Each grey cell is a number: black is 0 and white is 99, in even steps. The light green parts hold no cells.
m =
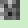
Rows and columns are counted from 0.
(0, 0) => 42
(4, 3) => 46
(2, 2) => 38
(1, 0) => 56
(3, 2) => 12
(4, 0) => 77
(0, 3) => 49

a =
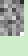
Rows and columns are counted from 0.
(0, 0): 43
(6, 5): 61
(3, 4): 46
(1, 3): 64
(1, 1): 76
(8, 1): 69
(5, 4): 59
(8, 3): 66
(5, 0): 49
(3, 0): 49
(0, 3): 39
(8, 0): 57
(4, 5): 55
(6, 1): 45
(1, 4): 53
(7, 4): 54
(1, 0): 55
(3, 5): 66

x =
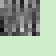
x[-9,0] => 64
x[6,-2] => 14
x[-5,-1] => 39
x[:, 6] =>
[67, 60, 51, 46, 43, 40, 29, 36, 41]
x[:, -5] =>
[11, 19, 31, 45, 59, 60, 63, 78, 38]
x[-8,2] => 50
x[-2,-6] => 25
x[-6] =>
[40, 44, 48, 35, 44, 45, 46, 39, 25, 46]
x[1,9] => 37
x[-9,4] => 59
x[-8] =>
[66, 49, 50, 33, 52, 19, 60, 26, 57, 37]
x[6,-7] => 49
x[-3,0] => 17
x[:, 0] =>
[64, 66, 39, 40, 26, 13, 17, 3, 24]
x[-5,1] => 39
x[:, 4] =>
[59, 52, 51, 44, 49, 43, 35, 25, 29]
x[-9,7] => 40
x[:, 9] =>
[24, 37, 37, 46, 39, 50, 66, 66, 34]
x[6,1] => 36
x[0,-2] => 52

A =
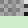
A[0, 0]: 50
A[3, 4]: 67
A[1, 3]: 55
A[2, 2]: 45
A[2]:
[47, 66, 45, 56, 50, 70, 70]
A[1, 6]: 24
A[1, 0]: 65

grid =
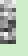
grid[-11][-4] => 89
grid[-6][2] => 25
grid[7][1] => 20
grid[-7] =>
[44, 59, 74, 59]
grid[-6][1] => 60
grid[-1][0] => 35
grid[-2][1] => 77
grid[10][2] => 22
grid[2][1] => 60
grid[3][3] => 78
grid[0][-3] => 74
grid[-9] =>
[39, 60, 57, 36]
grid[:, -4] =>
[89, 55, 39, 74, 44, 57, 56, 34, 79, 45, 35]

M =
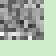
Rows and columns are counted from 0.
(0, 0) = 63
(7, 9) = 47
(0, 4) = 53
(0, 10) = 54
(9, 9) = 49
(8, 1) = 59
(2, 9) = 66
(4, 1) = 71
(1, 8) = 79
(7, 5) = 55
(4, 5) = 63
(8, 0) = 97
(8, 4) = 85
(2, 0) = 70
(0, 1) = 64
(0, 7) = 74
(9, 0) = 33
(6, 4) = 52
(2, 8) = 61
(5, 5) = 18
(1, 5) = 45
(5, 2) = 47
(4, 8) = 59
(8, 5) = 67
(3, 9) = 65
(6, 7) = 22
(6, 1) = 35
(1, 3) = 63
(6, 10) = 70
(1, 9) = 30
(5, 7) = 54
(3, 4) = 35
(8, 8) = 53
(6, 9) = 64
